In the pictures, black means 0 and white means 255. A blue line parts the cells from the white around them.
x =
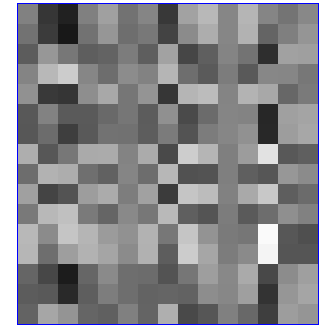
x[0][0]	129
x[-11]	[88, 130, 90, 90, 105, 118, 92, 144, 74, 107, 133, 131, 39, 160, 164]
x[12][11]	138
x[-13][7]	181
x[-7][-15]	160
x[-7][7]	59
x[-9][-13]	119
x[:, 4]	[160, 150, 99, 109, 168, 105, 114, 171, 97, 171, 101, 155, 165, 138, 125, 96]
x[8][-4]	95
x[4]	[145, 57, 53, 142, 168, 118, 148, 54, 181, 188, 132, 179, 168, 103, 122]
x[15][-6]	86
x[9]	[160, 68, 83, 157, 171, 125, 161, 59, 197, 188, 129, 169, 200, 94, 107]
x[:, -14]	[54, 59, 151, 184, 57, 130, 108, 87, 178, 68, 184, 139, 110, 71, 89, 166]
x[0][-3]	133
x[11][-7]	197
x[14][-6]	141
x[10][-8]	185
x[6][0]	87
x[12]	[182, 110, 158, 178, 165, 139, 177, 93, 204, 166, 124, 138, 244, 85, 85]
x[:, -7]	[162, 139, 70, 110, 181, 74, 83, 205, 81, 197, 95, 197, 204, 118, 98, 73]
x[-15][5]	110
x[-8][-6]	83
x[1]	[114, 59, 24, 114, 150, 110, 120, 67, 139, 173, 134, 178, 100, 127, 149]
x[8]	[109, 178, 173, 111, 97, 133, 109, 183, 81, 83, 127, 95, 86, 151, 139]
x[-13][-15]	132

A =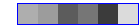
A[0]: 174
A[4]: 59

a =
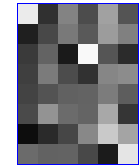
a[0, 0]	235
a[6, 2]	70
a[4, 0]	67
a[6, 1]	42
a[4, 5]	93
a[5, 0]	74
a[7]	[107, 98, 99, 72, 27, 229]
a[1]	[31, 72, 121, 89, 156, 128]
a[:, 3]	[76, 89, 249, 49, 99, 100, 136, 72]
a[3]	[63, 123, 76, 49, 134, 140]
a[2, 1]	99
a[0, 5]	84
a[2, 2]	26

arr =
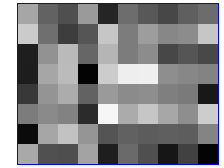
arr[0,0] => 166
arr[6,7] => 95
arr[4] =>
[56, 148, 172, 98, 154, 139, 142, 127, 122, 24]
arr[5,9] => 205
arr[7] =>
[169, 80, 78, 163, 30, 106, 79, 22, 65, 4]
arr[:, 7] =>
[71, 135, 71, 142, 127, 167, 95, 22]
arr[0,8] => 95
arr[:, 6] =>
[88, 157, 140, 239, 142, 198, 92, 79]
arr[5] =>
[124, 138, 130, 43, 246, 171, 198, 167, 142, 205]
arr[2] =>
[30, 146, 186, 102, 181, 124, 140, 71, 85, 72]
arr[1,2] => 61
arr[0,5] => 109
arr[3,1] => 166
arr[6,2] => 194
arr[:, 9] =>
[108, 198, 72, 131, 24, 205, 132, 4]
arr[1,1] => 111
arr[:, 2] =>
[79, 61, 186, 187, 172, 130, 194, 78]

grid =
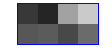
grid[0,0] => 56
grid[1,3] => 107
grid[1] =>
[87, 91, 72, 107]
